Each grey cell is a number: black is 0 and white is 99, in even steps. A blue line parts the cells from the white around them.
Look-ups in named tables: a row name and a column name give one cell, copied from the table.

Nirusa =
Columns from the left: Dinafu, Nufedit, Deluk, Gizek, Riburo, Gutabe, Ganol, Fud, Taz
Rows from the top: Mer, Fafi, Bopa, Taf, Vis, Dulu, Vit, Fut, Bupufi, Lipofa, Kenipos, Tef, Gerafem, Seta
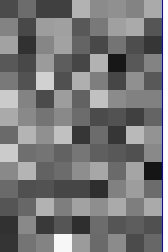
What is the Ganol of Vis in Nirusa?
27
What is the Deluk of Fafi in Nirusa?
61
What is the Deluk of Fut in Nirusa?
56
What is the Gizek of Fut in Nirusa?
75
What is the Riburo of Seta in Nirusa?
60
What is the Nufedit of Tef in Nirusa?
40
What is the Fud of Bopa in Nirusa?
30
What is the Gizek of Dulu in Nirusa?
61
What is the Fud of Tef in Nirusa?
49
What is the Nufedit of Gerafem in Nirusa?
53
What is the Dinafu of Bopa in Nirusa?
63
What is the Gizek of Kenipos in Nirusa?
27
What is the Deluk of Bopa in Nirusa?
52
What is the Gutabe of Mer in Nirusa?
54
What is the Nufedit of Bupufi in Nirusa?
43
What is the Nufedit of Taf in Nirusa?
28
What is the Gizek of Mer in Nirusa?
25
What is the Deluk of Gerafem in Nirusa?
22
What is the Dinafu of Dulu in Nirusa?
79
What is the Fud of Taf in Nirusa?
34

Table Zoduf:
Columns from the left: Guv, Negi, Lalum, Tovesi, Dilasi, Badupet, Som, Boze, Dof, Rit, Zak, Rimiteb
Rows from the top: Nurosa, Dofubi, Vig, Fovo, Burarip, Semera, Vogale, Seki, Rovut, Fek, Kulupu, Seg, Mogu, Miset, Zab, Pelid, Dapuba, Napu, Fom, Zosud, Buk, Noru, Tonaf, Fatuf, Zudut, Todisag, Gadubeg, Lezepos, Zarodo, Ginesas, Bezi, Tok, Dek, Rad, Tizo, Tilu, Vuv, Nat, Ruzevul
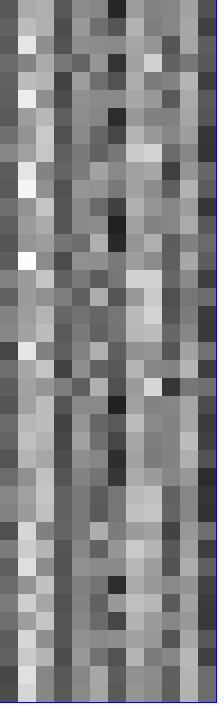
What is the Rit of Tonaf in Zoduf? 52
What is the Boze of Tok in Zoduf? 71
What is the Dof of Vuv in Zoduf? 48
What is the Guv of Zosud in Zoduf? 27
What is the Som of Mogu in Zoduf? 13
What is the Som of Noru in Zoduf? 31
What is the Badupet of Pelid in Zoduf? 36
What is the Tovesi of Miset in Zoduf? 45
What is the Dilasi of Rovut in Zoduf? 47

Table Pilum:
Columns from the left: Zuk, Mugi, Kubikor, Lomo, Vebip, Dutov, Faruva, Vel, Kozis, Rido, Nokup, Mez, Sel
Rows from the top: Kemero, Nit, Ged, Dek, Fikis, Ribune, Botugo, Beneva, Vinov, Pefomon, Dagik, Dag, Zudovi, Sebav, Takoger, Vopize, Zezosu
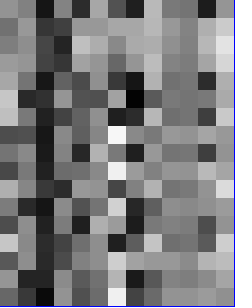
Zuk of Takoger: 34
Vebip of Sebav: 43
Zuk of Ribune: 77
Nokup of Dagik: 47
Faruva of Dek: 40
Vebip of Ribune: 32
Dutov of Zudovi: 68
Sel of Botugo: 78
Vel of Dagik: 50

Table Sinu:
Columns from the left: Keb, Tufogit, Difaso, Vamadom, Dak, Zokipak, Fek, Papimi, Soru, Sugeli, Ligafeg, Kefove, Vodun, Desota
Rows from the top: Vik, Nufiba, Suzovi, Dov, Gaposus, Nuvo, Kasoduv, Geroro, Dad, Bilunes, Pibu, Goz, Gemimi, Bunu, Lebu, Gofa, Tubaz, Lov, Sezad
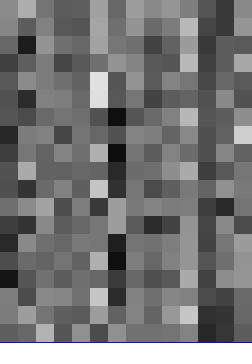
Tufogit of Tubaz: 29
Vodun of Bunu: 46
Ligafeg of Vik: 49
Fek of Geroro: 32
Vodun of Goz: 16
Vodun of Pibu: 56
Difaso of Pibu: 41
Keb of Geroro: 15
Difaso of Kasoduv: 41
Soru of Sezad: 44
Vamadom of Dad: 51
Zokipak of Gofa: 40
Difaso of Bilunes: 38
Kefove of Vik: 33

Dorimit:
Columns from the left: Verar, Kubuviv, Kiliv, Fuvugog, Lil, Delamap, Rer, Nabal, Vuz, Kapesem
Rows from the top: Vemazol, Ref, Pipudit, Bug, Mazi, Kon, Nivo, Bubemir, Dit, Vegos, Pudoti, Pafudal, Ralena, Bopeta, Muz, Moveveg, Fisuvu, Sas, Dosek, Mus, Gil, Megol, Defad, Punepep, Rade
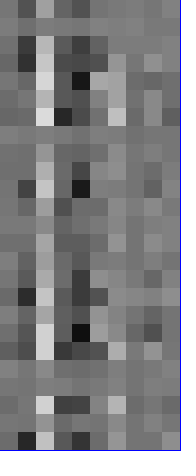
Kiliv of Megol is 49
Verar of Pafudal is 46
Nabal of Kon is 44
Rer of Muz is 48
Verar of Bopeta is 43
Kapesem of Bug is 50
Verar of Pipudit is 44
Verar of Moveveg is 46
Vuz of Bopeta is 54
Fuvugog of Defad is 25

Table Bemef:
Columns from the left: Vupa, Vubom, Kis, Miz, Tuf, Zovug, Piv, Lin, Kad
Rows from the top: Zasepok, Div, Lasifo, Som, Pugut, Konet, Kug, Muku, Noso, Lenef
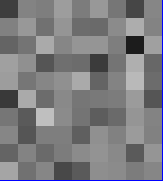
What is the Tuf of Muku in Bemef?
37
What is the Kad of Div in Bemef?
51
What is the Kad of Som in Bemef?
40
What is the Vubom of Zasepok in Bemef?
51
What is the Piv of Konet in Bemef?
48
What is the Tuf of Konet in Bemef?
46
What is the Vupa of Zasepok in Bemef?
24
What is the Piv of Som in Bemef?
45
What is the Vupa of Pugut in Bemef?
61
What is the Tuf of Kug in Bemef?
45

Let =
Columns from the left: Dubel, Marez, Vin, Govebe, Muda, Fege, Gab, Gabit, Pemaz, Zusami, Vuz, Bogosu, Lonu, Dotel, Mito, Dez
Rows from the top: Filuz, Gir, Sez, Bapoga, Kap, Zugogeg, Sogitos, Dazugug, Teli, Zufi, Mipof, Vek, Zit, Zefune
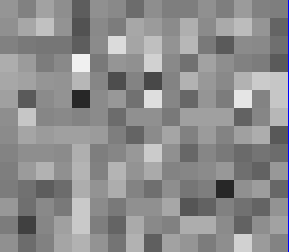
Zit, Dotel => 38
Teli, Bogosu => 52
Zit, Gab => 39
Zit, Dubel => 48
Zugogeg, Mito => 51
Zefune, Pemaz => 37
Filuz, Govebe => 55
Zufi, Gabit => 57
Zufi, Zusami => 51
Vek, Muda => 78
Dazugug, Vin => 60
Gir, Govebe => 57
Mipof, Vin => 36
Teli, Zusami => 56
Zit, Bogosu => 67
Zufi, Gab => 70
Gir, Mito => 58
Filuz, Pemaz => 55
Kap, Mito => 79
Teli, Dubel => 51

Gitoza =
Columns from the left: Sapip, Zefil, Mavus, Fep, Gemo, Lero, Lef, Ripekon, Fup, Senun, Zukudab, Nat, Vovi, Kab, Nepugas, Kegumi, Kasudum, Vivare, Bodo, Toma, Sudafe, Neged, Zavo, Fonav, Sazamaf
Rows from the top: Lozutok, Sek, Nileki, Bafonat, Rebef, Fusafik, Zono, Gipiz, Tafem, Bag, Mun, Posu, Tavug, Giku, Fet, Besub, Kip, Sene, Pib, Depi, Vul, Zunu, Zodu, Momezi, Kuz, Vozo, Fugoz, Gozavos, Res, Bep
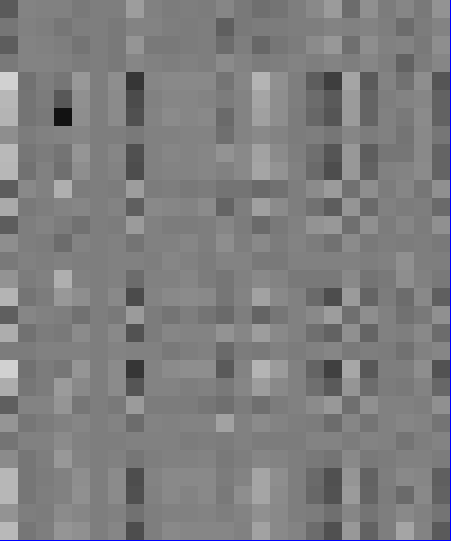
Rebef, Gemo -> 59
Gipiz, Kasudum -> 48
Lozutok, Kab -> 47
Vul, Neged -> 49
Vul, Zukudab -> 55
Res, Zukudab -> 50
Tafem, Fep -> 45
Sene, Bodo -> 61
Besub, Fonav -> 50
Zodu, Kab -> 48
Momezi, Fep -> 50
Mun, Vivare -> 54
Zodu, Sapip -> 37
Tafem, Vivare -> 43
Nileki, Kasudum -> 48
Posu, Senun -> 52
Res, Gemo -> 52

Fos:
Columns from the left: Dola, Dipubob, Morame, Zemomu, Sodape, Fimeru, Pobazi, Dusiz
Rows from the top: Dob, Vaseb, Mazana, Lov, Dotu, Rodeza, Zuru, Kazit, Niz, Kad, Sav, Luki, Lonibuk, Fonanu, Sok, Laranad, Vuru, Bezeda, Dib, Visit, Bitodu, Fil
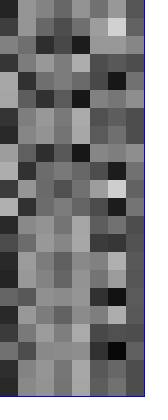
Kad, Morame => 42
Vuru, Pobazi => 7
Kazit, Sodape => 65
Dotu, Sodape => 41
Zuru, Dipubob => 49
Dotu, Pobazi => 9
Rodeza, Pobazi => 46

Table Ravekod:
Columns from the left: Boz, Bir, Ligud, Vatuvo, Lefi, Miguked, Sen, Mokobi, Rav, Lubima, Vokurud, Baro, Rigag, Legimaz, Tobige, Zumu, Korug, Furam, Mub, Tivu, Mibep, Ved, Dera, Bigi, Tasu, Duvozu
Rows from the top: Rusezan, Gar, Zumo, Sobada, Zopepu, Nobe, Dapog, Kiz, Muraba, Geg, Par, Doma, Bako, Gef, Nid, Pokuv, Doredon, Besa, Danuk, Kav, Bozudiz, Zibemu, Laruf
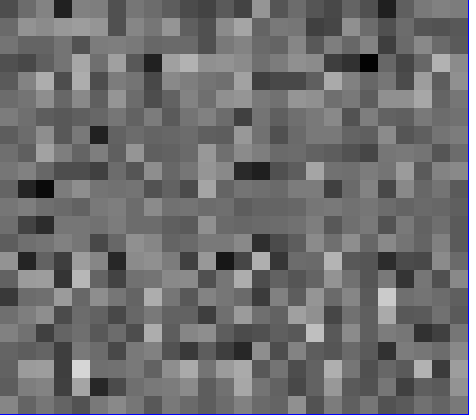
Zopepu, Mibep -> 40
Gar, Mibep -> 42
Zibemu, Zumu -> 38
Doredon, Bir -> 42
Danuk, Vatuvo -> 39
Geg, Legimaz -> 16
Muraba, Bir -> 37
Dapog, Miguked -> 40
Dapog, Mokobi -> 38

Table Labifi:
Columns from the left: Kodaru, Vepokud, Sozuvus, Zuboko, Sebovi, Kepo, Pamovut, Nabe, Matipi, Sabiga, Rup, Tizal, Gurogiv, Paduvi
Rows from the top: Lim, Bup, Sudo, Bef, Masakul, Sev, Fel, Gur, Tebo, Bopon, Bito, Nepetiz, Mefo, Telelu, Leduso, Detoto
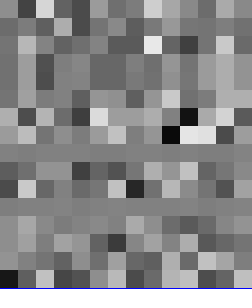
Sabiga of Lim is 65
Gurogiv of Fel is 82
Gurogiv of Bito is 32
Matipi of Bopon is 68
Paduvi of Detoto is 74
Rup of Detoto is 74
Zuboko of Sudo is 38
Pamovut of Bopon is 32
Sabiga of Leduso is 68
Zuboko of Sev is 50
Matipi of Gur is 58
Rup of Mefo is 35
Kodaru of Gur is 60
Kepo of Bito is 46
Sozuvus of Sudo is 51
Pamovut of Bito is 75
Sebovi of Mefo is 51
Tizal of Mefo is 41

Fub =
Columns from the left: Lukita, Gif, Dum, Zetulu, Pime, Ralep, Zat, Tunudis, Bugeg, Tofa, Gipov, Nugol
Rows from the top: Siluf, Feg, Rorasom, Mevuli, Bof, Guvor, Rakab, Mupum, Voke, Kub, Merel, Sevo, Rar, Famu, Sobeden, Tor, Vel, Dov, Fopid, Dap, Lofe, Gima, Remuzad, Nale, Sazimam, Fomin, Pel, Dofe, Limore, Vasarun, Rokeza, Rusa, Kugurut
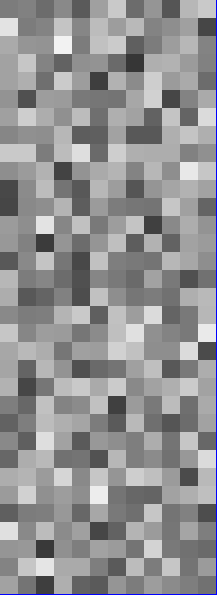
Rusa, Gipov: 45
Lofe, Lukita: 64
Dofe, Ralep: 92
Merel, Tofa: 64
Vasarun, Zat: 38
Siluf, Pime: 35
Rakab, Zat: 68
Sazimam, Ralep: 59
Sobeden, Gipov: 65
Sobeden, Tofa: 71
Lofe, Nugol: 67
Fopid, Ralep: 54
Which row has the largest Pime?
Voke

